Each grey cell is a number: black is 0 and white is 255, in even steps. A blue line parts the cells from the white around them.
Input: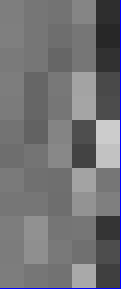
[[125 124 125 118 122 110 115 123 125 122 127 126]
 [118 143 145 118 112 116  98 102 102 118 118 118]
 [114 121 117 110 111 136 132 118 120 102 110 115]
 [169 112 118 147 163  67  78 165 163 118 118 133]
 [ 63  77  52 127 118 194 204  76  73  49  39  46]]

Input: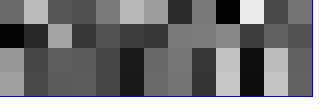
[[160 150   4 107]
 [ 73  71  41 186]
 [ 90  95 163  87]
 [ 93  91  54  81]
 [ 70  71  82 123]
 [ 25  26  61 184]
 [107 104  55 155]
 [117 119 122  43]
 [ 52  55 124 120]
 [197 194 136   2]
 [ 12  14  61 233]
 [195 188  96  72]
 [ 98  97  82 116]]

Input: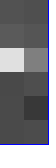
[[ 74  74  73 224  90  82]
 [ 76  56  78 127  85  79]]

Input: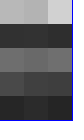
[[ 38  73 110  49 184]
 [ 43  64 105  50 179]
 [ 37  62 111  46 209]]

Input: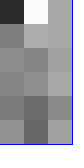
[[145 123 134 141 126  42]
 [102 108 144 132 174 250]
 [161 138 168 160 167 169]]

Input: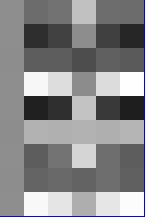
[[142 141 142 141 142 142 141 142 142]
 [248 100  93 178  32 247  93  46 108]
 [229 105 115 176  47 221  93  65 114]
 [174  99 213 178 195 140  77 141 193]
 [230 110 110 175  57 220  96  64 109]
 [252  96  93 181  30 254  90  38 108]]

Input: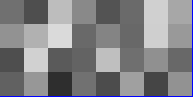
[[ 97  78 146 112]
 [151 209 177  78]
 [ 46  90 218 189]
 [113  99 105 137]
 [ 76 191 132  83]
 [160 111 104 106]
 [ 69 144 207 208]
 [146 104 153 167]]

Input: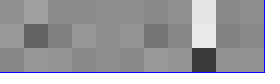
[[134 153 144]
 [150  98 159]
 [149 129 140]
 [136 150 140]
 [141 142 142]
 [138 149 142]
 [152 117 137]
 [148 135 143]
 [ 58 234 228]
 [145 130 138]
 [146 137 141]]

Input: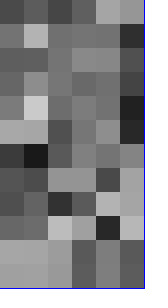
[[160 166 103  79  84  59 168 123 102  94 115  74]
 [161 165 108  99  76  25 166 202 141  95 179  92]
 [153 156 188  50 148  89  80 109 118 116 112  70]
 [ 92  89 160  90 148 128 118 124 105 137 116  95]
 [126 125  40 179  73 116 142 114 112 135 114 165]
 [ 92  89 183 165 163 132  40  33  68  80  47 150]]
